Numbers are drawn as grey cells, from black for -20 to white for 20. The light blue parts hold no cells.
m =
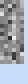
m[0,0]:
7
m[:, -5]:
[-1, 0, 2, -2, 1, 2, -4, -2, -1, 2, -2, 9, 0, -5, 5, 4]
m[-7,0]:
6
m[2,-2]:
3
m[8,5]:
1
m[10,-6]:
-1
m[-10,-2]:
3
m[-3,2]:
-1
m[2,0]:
6
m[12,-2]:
2
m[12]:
[1, 0, 3, 10, 2, -8]
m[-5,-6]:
0
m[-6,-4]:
0
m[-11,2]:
-10
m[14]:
[11, 5, 8, -11, 1, 5]
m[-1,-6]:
3
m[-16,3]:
5
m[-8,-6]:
-9
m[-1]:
[3, 4, 3, 10, -1, 3]
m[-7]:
[6, 2, -13, 17, 3, 0]
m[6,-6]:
-8
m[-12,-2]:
3
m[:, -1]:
[9, 8, 4, 0, 7, -2, 4, -4, 1, 0, 1, -6, -8, 14, 5, 3]
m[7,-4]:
2

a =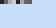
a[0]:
-14
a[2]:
8
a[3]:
12
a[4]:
-14

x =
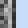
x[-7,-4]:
3
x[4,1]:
-1
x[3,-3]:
5
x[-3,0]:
-12
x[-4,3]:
-12
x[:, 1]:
[-8, 1, 10, 5, -1, -7, -3]
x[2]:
[-5, 10, 4, -7]
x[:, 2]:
[10, 7, 4, 6, 7, 10, 7]

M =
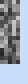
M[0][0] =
-9
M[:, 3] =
[10, 4, 5, -6, -3, 11, 10, 10, 9, -8, 0, -9, -11, -6, -5, -5]
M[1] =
[10, 5, -5, 4, 3]
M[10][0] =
3
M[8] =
[9, -2, -3, 9, -3]
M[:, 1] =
[1, 5, 8, -4, -10, -7, 5, -1, -2, 5, 9, 3, 1, -2, -8, 0]
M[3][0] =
-12
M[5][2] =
1
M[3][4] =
-3
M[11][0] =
9
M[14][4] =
-2
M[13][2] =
-7
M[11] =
[9, 3, -9, -9, 1]
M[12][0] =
-13

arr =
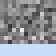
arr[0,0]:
1
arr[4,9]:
-2
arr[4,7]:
-1
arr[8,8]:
-5
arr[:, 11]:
[0, 5, -6, -2, -6, 5, -5, -7, 4, -7, 5]
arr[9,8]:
13
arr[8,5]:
8
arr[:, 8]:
[4, -2, 6, -7, -6, 1, 1, -2, -5, 13, 4]
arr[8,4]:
1
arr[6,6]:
-5
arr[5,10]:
3
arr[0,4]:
4
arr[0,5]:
6
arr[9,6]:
-4
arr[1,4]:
4
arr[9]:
[0, 12, 7, -5, -1, -1, -4, 4, 13, -1, 11, -7, -4, 5]
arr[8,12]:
0
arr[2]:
[2, 1, 3, 6, 2, -1, 1, 7, 6, -5, -1, -6, -11, -7]
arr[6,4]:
5
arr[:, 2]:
[2, 6, 3, 5, -4, 0, -11, -9, 1, 7, -11]
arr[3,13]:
3
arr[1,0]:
2
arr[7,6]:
-4
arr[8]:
[-3, -4, 1, 1, 1, 8, -11, 0, -5, 2, 8, 4, 0, -5]
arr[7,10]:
2
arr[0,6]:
6
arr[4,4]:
-7

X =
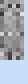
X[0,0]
-4
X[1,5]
5
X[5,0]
-1
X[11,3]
1
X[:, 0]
[-4, 7, -3, -11, 0, -1, 0, 1, 13, -2, -1, -6, 5, 12, 7]
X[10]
[-1, 4, 4, 1, 2, 5]
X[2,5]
4
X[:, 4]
[5, -11, 7, -3, 3, 0, -1, 2, 8, 2, 2, 1, -3, 6, -7]
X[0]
[-4, 7, 4, 4, 5, 8]
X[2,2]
7
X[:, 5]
[8, 5, 4, 15, 4, 7, 3, 3, -5, 3, 5, 6, 3, -1, 5]
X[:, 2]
[4, -10, 7, 10, 5, 7, 6, 4, 13, 2, 4, 4, -1, -9, -10]
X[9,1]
4
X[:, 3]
[4, 11, 4, 1, 8, 4, 5, 6, 3, 4, 1, 1, 2, 6, 9]
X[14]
[7, 4, -10, 9, -7, 5]
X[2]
[-3, 2, 7, 4, 7, 4]

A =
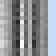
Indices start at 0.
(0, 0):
9
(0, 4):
-9
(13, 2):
2
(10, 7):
8
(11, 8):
-12
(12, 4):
-7
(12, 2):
3
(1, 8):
-9
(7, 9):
-3
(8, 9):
-3
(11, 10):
2
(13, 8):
-6
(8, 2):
3
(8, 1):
8
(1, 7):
7
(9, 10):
3
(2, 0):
10
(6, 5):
11
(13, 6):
-2
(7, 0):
12
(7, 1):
6
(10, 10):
5
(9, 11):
-1
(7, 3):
-7
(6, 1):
6
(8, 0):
12
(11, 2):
4
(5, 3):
-7
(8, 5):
15
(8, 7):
8
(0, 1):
6
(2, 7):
6
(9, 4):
-8
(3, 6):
-3
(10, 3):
-7
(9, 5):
11
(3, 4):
-12

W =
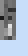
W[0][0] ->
2
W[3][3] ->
-3
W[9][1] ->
-4
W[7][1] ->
3
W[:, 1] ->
[-4, -6, -4, -4, -4, -5, -4, 3, 4, -4]
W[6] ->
[2, -4, 15, -3]
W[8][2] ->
11
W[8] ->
[2, 4, 11, -3]
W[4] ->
[-16, -4, -12, -3]
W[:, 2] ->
[-2, -2, -13, -2, -12, -2, 15, 11, 11, -9]
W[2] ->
[2, -4, -13, -12]
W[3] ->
[1, -4, -2, -3]

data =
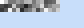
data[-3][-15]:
20
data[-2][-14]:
-11
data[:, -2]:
[-3, 6, 4]
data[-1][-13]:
18
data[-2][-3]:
1
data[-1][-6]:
-8
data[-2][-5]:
14
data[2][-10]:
-13
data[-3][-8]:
9
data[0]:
[20, 11, -1, -1, 4, 1, 8, 9, -1, 6, 9, -7, -5, -3, 14]
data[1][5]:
-6
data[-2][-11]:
-4
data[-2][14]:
6
